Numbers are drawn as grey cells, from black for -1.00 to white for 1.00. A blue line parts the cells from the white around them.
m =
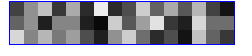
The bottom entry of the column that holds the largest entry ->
-0.76
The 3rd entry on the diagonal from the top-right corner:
0.51
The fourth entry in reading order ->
-0.56
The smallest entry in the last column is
-0.85
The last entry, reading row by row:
-0.56
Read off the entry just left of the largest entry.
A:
-0.66
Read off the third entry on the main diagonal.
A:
0.43
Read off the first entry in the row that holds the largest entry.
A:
-0.48
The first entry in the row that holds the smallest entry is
-0.22
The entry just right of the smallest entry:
0.61
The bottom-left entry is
0.69
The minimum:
-0.93
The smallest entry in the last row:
-0.85
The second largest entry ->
0.77

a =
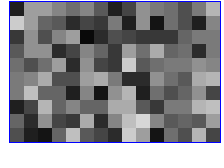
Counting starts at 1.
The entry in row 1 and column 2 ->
0.24
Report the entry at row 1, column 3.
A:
0.24
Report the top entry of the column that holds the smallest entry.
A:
0.04
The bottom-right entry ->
-0.46
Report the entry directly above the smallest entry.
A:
-0.46
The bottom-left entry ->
-0.38
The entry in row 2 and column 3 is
-0.21
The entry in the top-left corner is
-0.76
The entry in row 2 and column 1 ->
0.60
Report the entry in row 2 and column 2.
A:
0.24
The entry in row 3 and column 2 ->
0.14
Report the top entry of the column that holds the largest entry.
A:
0.14
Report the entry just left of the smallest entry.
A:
0.24
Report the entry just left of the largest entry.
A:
0.50
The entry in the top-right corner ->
0.42
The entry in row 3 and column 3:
-0.38
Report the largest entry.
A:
0.69

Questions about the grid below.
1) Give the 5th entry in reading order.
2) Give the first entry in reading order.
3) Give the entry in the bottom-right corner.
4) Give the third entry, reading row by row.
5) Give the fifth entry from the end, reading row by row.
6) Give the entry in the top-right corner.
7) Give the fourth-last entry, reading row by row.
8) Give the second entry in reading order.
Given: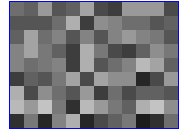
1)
-0.24
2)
-0.14
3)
-0.14
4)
0.20
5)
-0.24
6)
-0.42
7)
-0.06
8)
-0.24

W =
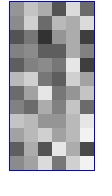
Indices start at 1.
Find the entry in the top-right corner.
-0.16
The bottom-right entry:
0.90
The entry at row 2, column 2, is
0.63
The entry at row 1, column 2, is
0.54
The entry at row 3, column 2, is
-0.07
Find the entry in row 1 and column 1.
0.17
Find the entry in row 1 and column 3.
0.35
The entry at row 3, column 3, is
-0.61
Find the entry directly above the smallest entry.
-0.16
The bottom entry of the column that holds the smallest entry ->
0.72
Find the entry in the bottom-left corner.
0.09
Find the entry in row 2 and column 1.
0.09

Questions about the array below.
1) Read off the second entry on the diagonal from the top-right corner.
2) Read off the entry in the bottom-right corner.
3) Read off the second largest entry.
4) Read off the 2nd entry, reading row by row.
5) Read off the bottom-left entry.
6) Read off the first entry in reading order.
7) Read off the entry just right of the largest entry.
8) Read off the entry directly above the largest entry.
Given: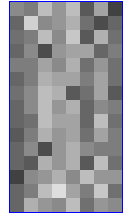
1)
-0.40
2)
0.08
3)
0.64
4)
-0.02
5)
-0.20
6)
0.08
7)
0.28
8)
0.38

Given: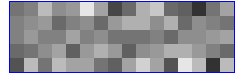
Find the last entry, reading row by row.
0.47
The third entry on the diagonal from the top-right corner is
0.11
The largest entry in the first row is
0.80
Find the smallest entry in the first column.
-0.35
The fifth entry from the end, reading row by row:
-0.35
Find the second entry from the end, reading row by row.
-0.61
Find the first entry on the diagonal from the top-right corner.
0.28
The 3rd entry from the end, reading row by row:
0.47
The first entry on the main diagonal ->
-0.09
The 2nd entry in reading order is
0.01
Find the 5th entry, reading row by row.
0.20
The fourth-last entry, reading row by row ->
0.80
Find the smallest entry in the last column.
-0.17
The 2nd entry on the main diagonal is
0.11
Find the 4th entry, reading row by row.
0.11
